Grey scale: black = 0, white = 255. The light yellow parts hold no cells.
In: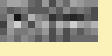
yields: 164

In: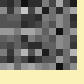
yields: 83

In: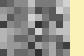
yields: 138

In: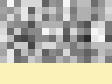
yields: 137

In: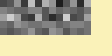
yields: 147

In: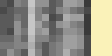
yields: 132
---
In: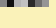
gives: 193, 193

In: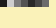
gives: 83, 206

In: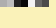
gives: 8, 243

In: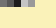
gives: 29, 196

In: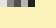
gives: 80, 228

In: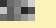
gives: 136, 209
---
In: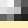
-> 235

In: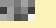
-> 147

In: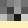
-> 101

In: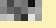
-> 141

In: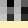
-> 169

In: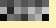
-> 85

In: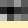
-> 113
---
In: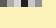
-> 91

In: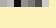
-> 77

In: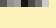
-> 75

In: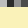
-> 75

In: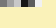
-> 92

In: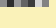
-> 59

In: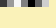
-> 57

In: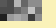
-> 60

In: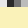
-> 114
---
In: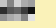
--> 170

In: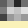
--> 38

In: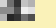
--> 194

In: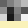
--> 156

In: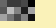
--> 72

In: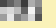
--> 173

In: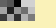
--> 209

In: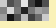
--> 20

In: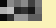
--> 65

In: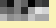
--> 70
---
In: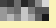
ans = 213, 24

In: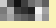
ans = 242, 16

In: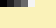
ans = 244, 4

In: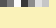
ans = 251, 56

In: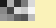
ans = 246, 26

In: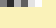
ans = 253, 44

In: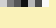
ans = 249, 16

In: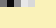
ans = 232, 11
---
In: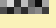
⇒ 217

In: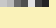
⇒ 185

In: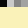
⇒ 202

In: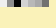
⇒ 141

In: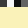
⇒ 247

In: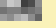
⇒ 200

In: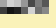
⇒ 209
